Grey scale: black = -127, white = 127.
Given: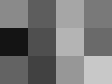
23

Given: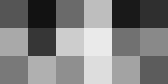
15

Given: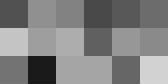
37

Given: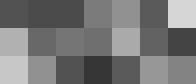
-45

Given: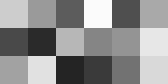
-91

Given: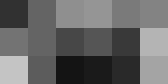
-107
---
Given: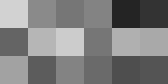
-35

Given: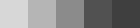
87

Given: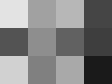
-65

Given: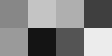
-64

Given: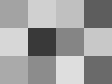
72

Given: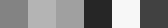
52

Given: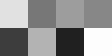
7

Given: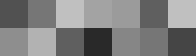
-32
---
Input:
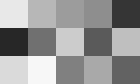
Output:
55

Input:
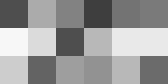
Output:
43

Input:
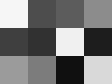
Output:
-50

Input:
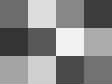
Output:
93

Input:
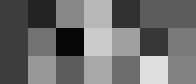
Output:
-92

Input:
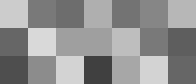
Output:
-6

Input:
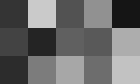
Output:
74

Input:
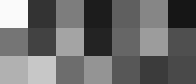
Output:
-76

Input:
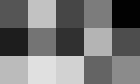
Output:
66
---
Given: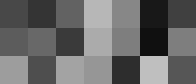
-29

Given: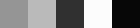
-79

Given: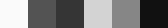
-74

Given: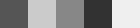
7

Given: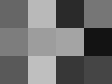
-85

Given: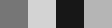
-104

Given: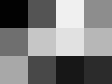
112
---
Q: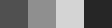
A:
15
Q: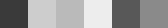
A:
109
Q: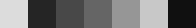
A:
22
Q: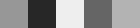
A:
110
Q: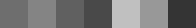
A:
64
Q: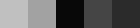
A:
-119
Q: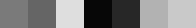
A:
-88
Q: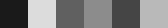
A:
12
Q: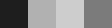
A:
49
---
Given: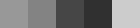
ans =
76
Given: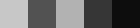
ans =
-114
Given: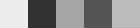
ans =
59
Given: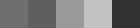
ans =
-77
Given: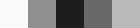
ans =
57
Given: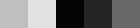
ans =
-22
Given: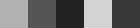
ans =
-71
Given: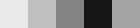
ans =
36
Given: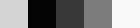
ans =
121
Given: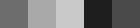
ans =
-53
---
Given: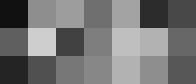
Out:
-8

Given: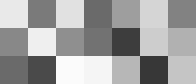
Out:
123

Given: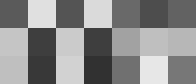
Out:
82

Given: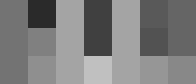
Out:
36

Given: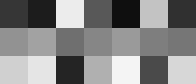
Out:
-91

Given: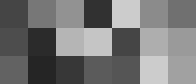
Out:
-72

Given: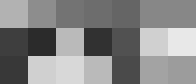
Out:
88
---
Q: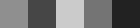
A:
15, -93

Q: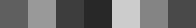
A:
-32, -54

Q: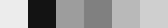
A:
108, 79

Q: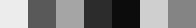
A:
108, 4

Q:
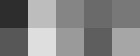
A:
-82, 38

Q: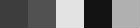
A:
-66, 48

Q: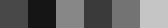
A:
-55, 69

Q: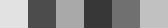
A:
98, 65

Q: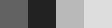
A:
-29, 93
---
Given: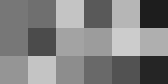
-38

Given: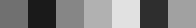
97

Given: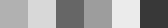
29

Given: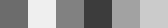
-67

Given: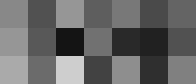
-7

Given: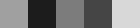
-3
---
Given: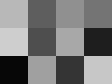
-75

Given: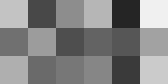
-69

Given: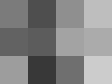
-16

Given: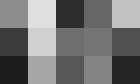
4

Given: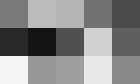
104

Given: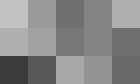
19

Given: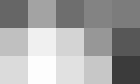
71

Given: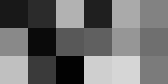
86
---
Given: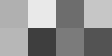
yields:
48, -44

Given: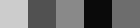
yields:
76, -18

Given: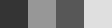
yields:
-75, 95

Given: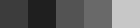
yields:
-67, 71

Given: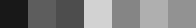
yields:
-103, 18

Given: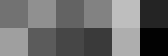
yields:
-13, -125
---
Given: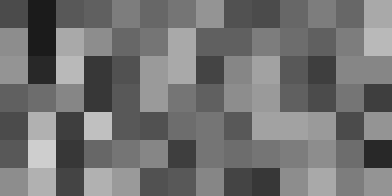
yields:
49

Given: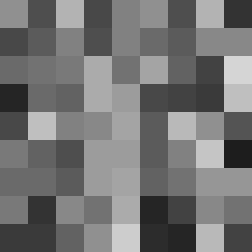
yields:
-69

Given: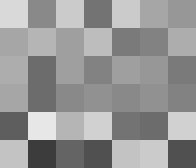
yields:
-67

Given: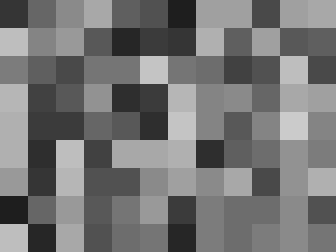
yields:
-89

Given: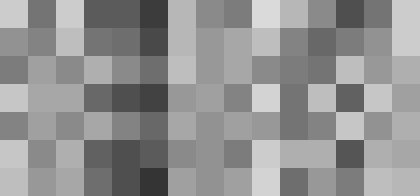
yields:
24

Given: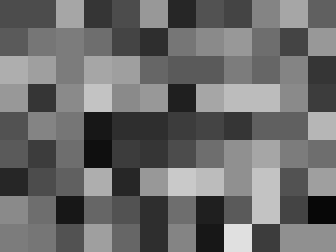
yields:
-9
